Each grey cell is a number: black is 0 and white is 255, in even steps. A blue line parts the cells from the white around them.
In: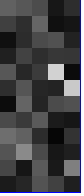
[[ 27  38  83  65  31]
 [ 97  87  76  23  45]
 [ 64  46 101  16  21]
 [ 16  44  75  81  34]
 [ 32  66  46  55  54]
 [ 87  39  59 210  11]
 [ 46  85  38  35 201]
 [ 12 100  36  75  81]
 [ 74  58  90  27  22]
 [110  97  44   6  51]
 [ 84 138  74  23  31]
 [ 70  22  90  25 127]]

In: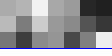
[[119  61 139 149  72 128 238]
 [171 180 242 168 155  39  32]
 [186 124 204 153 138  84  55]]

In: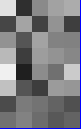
[[113 130 108  88  99]
 [225  47 138 162 172]
 [ 70 164  66 147  62]
 [146  85 163 130 129]
 [185  61 157 147 135]
 [240  31 140 112 203]
 [193  85  61 155 150]
 [ 75 123 115  99  80]]

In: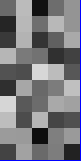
[[ 67 162 106 125  34]
 [106 187  17 109 148]
 [ 37 184 111 184 148]
 [ 57 179  52  96 169]
 [182 122 114  48  65]
 [ 82  77 215 188  87]
 [ 47 167 105 124 192]
 [214  89 108 169 161]
 [189  76 182  69  80]
 [155 154  14 127 154]]

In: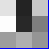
[[157 175 149]
 [226  35 199]
 [253  40 126]]

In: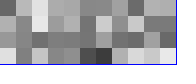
[[224 128 197 135 143  78  60 177 217 201 233]
 [103 185 226 172 168 136 137 161 107 178 175]
 [177 136 232 156 177 116 204 143 201 122 122]
 [152 134 113 126 124 117 159 114 108 161 105]]

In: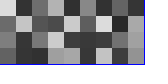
[[ 98  53  49 159 167  55 195  61 147]
 [220  51 110 179  48 136  50 100  53]
 [107 197  84  75 203  94 220  41 169]
 [126  54 120 204  61  57  61 114 161]]

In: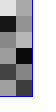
[[160  61]
 [226 168]
 [ 22 147]
 [136 183]
 [157  10]
 [ 67 133]]

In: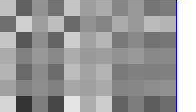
[[213  51 126  71 229 173 205  99 125  93 109]
 [193  96 146 114 197 158 171 134 153 117 124]
 [111 208 158 190 106 146 132 171 153 187 180]
 [197  87 141 100 205 162 182 121 137 114 118]
 [171 129 152 137 172 153 158 146 153 137 138]
 [180 105 139 108 189 163 180 122 128 127 128]
 [161 130 141 129 167 160 170 133 135 141 145]]
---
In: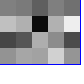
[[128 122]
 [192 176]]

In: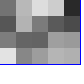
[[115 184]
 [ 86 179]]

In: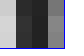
[[205  43]
 [213  50]]

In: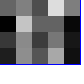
[[101 128]
 [  1 196]]

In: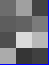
[[109 160]
 [ 93  98]]

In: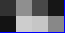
[[ 50 143]
 [ 19 205]]

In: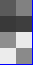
[[ 90 129]
 [ 57  62]]

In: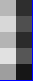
[[183  46]
 [216  79]]
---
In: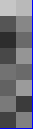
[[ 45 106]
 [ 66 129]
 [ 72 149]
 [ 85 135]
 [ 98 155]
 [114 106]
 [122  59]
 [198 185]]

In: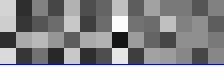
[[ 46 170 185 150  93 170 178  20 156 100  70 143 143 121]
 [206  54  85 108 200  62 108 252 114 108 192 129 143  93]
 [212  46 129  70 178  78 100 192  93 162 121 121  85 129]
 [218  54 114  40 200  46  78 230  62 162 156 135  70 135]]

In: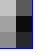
[[140  40]
 [162  12]
 [195  90]]

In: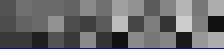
[[ 57  57  31  83  57 138  51  17 138 119 132  24 152 173]
 [ 77  99 106 146  77  63  91 189  69 126  51 205 126  17]
 [ 83 112 106 106  99 138 112 159 146  91 132 181 119 173]]

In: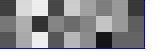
[[ 63 218 237  71 204 161 126 153  56]
 [ 86 169 237  86 182 140  21 100 100]
 [119 175  50 132 107 132 196 153  94]]

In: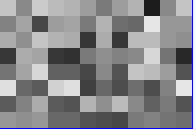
[[ 55 171 164  55  48 122 143 130 137 215 116  40]
 [ 91 130 171  91  83 179 143 187 137  97 122  83]
 [116 164 215  97  97  71 137  83 195 187 157  83]
 [130 164  71 157 164 122 179 110 104 230 151 151]
 [151 143 151 104 104  83  77  71 122 130 116 110]
 [171 143 195 179 171  55 171  55 187 187 151 143]
 [195 137 203 187 179 157 122 157 179  27 137 195]
 [223 104  91 209 223  63 104  77 110  77 130 230]]

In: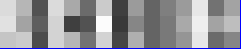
[[197 203  76 211 182 114 211  69 175 100 121 149 231 107 134]
 [219 182  82 219 169 107 203  63 155 100 127 155 231 114 163]
 [225 163  94 211  63  82 252  57 134 100 121 169 239 163 190]]

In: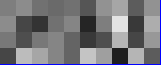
[[ 70 188 166 133 100 196 159  30 181  92]
 [120  78 120 133 100  57  78 181  70 152]
 [126 140 113 106 113  85 146 166  92 146]
 [140  70  51 113 133  37 126 227  57 173]]

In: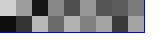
[[ 15  51 185 107 177 129 164  58 164]
 [207 157  23 136  79 150  86  93 121]]
